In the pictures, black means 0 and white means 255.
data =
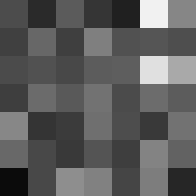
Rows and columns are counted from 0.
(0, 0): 76
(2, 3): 92
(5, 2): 57
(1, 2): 63
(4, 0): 135
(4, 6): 114
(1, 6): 78
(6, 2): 142
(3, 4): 75
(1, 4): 81
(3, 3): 114
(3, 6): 92
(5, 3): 84
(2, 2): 72
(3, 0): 62
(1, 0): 64

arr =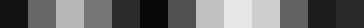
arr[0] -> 19
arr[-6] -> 192
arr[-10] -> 119
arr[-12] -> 104

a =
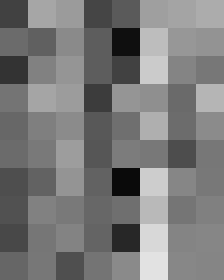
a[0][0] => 65
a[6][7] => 120
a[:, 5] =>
[159, 189, 203, 143, 175, 120, 205, 185, 216, 226]
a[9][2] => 79
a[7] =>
[81, 129, 121, 103, 111, 185, 117, 128]
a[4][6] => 108
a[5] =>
[107, 121, 157, 86, 124, 120, 77, 119]
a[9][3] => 116
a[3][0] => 116
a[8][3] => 100
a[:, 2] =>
[155, 138, 149, 156, 139, 157, 148, 121, 131, 79]
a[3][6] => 106
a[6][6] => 134
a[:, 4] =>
[90, 15, 65, 149, 111, 124, 10, 111, 39, 138]
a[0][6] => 164
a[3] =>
[116, 165, 156, 60, 149, 143, 106, 181]
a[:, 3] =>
[69, 93, 93, 60, 88, 86, 98, 103, 100, 116]

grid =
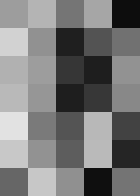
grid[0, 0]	157
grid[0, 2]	117
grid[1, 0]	210
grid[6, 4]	116
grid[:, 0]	[157, 210, 177, 185, 226, 200, 102]
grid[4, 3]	184
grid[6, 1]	199
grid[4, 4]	66
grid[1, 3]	83
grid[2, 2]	54
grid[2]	[177, 157, 54, 30, 146]

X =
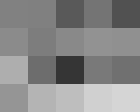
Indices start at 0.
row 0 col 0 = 129
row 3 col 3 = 208
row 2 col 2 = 53
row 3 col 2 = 190
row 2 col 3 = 121
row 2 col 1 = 109

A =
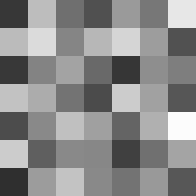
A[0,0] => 55
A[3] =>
[194, 172, 115, 75, 204, 161, 86]
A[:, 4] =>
[154, 213, 54, 204, 100, 64, 115]
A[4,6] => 252
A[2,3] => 105
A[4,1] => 137
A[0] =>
[55, 189, 111, 80, 154, 119, 231]
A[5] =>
[204, 95, 137, 135, 64, 112, 164]
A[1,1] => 219
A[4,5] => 176
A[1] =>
[187, 219, 133, 183, 213, 157, 81]

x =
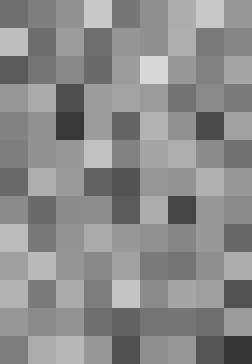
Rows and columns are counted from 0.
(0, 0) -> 110
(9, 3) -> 136
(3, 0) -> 151
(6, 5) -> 150
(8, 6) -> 134
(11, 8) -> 156
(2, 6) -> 152
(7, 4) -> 90
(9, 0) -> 159
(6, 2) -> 154
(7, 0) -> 139
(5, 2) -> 152
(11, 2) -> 147
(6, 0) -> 105
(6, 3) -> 98
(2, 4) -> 156
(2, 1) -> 117
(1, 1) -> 109
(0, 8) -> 150
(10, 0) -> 178
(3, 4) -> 163
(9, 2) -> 149
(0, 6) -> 172
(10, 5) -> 138
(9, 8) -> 172
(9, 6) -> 116
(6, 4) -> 83
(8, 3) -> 170
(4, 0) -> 131
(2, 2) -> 136
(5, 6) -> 174
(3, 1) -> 170

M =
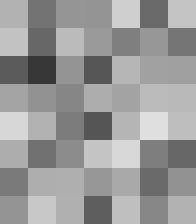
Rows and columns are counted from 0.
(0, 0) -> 177
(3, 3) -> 173
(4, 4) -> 181
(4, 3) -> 85
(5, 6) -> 103
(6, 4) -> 169
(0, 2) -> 149
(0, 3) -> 148
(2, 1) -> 55
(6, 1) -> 174
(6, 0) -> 122
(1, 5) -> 151
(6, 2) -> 175
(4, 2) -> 123
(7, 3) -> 94
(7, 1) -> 200

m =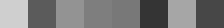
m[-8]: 207
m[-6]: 147
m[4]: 120
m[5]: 52

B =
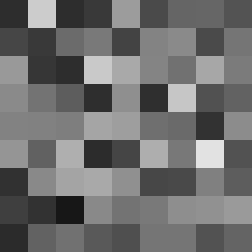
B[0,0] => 45
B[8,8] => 100
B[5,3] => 44
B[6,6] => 73
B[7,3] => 137
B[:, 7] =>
[102, 74, 167, 81, 50, 226, 128, 145, 82]
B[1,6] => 138
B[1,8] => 117
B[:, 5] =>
[74, 131, 132, 47, 111, 174, 71, 121, 117]
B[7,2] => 23
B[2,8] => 123
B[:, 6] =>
[101, 138, 113, 198, 106, 120, 73, 142, 117]
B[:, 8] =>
[83, 117, 123, 98, 140, 82, 93, 154, 100]
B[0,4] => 156
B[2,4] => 169
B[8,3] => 89

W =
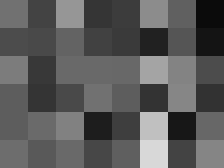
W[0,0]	113
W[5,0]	109
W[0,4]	60
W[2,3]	105
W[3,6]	134
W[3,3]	113
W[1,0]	76
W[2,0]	124
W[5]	[109, 89, 105, 71, 95, 216, 67, 133]
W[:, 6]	[96, 85, 131, 134, 23, 67]
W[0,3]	53
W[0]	[113, 67, 150, 53, 60, 140, 96, 11]
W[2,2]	105
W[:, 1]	[67, 73, 56, 52, 106, 89]
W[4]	[93, 106, 129, 29, 62, 192, 23, 103]
